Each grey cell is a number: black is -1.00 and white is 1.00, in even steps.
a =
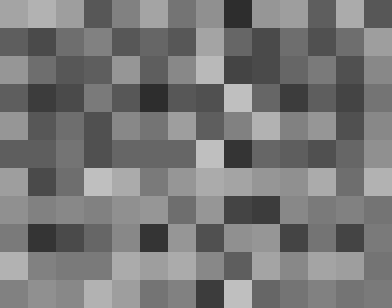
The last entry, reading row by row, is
-0.04
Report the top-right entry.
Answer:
-0.32
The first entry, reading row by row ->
0.29
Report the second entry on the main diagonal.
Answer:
-0.42
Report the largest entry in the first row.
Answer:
0.40
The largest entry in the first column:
0.40
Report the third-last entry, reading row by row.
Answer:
0.01
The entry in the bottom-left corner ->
0.01
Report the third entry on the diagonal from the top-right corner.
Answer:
-0.04
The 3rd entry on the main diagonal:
-0.32
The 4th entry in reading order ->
-0.32
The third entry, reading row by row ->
0.24
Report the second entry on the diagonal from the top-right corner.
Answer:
-0.14
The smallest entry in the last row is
-0.53
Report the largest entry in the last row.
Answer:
0.50
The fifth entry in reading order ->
0.01

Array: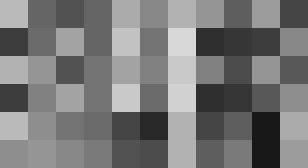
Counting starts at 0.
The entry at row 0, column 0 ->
0.46
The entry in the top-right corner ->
-0.46
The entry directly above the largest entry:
0.40
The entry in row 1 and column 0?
-0.52
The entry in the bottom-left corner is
0.11
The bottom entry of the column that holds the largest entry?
0.40
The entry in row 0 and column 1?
-0.21
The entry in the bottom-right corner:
0.22
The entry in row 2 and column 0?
0.40
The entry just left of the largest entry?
-0.10
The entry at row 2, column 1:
0.17
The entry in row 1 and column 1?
-0.16
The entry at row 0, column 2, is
-0.36
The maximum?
0.69

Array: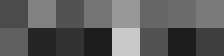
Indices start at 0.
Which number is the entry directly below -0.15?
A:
-0.77
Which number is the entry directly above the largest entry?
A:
0.19
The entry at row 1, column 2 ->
-0.61
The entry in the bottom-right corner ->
-0.51
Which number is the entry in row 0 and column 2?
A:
-0.36

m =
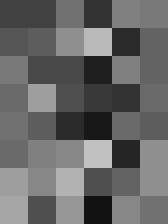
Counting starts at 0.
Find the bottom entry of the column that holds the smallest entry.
-0.86
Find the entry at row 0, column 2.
-0.11
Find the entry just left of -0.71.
0.51
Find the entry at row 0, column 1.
-0.49
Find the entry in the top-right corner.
-0.05
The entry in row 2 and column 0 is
-0.05
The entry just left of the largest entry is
0.06
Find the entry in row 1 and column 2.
0.12
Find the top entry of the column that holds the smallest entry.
-0.60
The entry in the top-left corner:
-0.49
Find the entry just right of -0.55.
-0.60
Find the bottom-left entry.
0.30
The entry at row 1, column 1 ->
-0.27
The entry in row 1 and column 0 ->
-0.33

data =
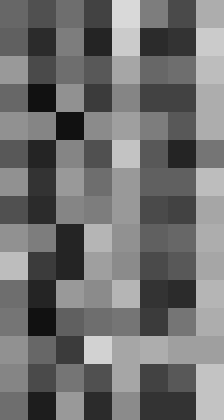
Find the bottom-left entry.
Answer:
-0.14
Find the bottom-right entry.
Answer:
0.53
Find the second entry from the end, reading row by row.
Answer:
-0.60
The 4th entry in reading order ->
-0.48
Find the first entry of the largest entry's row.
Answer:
-0.19
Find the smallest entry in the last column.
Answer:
-0.08
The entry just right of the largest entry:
-0.02
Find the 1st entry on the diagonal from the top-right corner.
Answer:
0.36
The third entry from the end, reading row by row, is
-0.60
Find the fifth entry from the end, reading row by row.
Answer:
-0.66
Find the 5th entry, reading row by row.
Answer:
0.70
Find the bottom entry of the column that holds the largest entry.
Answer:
0.09
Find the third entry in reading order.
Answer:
-0.14
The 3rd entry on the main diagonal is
-0.14
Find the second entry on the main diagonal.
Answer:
-0.66
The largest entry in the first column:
0.48
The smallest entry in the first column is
-0.37

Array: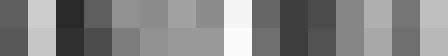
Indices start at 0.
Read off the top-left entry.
-0.26
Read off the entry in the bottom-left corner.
-0.31
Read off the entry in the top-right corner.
0.50
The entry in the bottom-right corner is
0.44
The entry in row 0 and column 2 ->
-0.67
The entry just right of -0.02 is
0.14
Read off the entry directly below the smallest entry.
-0.62
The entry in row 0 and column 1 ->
0.61
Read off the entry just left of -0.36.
-0.51

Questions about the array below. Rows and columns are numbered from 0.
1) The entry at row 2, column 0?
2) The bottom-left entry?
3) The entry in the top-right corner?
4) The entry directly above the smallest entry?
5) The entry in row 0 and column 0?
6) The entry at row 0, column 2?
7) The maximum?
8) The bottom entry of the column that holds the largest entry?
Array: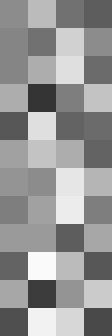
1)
0.04
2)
-0.38
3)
-0.27
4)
0.36
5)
0.10
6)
-0.11
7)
0.96
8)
0.90

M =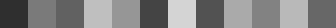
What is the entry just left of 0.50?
-0.24
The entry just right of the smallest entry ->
-0.04
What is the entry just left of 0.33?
-0.36

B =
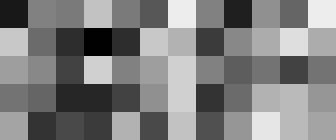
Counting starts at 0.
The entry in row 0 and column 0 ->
-0.81
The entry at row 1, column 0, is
0.57
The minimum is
-0.99
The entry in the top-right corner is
0.86
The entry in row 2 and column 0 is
0.24
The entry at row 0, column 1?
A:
0.01
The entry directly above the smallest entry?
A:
0.52
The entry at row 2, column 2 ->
-0.48
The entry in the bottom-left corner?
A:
0.29
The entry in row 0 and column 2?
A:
-0.04
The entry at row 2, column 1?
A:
0.07
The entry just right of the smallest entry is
-0.65
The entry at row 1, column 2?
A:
-0.65
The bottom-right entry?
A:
0.29

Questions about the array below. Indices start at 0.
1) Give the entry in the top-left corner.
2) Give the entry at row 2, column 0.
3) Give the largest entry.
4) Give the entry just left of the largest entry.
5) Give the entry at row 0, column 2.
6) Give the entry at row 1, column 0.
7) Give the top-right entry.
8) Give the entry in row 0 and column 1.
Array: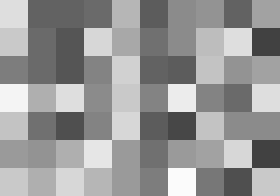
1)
0.74
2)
-0.02
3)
0.97
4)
-0.02
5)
-0.23
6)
0.58
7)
0.27
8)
-0.23

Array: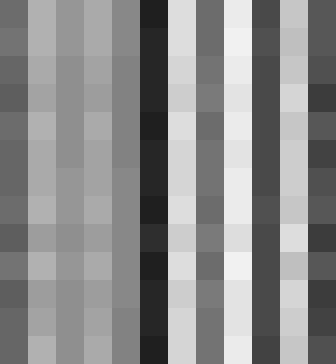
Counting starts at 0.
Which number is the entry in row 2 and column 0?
-0.20
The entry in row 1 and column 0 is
-0.10
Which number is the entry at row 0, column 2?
0.18
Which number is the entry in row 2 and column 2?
0.12
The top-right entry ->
-0.32
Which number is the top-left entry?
-0.15
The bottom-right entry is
-0.37
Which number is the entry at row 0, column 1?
0.39
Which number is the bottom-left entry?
-0.20
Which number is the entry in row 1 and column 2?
0.18
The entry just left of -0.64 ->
0.07
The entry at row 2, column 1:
0.33

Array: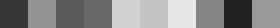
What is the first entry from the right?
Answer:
0.21
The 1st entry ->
-0.57
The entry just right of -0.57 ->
0.15
